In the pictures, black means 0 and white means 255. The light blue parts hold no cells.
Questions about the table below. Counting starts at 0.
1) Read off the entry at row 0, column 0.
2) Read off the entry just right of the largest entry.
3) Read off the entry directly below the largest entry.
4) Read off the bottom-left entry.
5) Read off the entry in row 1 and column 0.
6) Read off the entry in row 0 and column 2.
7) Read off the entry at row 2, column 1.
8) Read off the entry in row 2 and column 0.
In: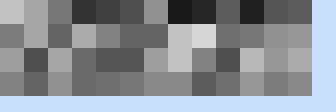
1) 192
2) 111
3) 130
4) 130
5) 123
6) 117
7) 78
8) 158

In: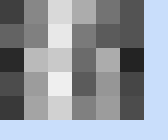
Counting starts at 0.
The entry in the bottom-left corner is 57
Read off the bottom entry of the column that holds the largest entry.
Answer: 209
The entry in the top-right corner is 83
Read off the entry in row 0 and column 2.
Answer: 217
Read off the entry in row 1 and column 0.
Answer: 99
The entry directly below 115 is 91
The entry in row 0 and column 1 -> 135
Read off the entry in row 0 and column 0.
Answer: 63
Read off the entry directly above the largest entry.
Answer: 201
